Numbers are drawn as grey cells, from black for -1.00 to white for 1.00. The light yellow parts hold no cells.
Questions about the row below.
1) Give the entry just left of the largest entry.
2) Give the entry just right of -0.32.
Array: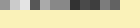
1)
0.59
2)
0.33

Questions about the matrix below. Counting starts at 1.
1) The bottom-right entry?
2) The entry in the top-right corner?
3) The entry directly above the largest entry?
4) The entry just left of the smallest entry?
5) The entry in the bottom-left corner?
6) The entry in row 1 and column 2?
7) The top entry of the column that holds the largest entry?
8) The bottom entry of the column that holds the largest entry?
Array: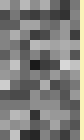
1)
-0.07
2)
-0.07
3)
0.28
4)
-0.16
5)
-0.16
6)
0.03
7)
-0.52
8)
-0.52

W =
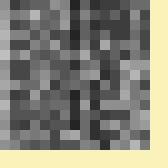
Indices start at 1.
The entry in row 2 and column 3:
0.02
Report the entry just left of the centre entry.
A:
-0.34
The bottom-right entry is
-0.06
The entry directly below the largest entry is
0.12
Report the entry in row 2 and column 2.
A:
-0.06
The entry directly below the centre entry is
-0.16
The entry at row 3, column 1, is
0.31
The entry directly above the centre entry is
-0.62
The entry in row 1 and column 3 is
-0.34
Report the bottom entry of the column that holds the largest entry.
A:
0.12
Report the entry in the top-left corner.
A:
0.12
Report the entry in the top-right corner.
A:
-0.16
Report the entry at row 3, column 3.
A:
-0.34
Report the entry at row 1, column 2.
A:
-0.52
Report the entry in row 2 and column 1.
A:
0.21
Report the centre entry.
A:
-0.24
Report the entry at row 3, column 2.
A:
-0.44

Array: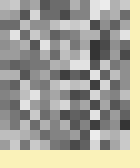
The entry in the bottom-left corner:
0.22
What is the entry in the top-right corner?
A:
0.58
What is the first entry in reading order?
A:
0.49
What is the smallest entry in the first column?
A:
-0.15
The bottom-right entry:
0.58
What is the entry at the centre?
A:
-0.51
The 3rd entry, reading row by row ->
0.12
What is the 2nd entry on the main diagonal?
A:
0.22
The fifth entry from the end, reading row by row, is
-0.24
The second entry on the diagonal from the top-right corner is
0.39
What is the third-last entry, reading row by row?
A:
-0.24
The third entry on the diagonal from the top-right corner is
0.12
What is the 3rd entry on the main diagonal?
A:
0.49
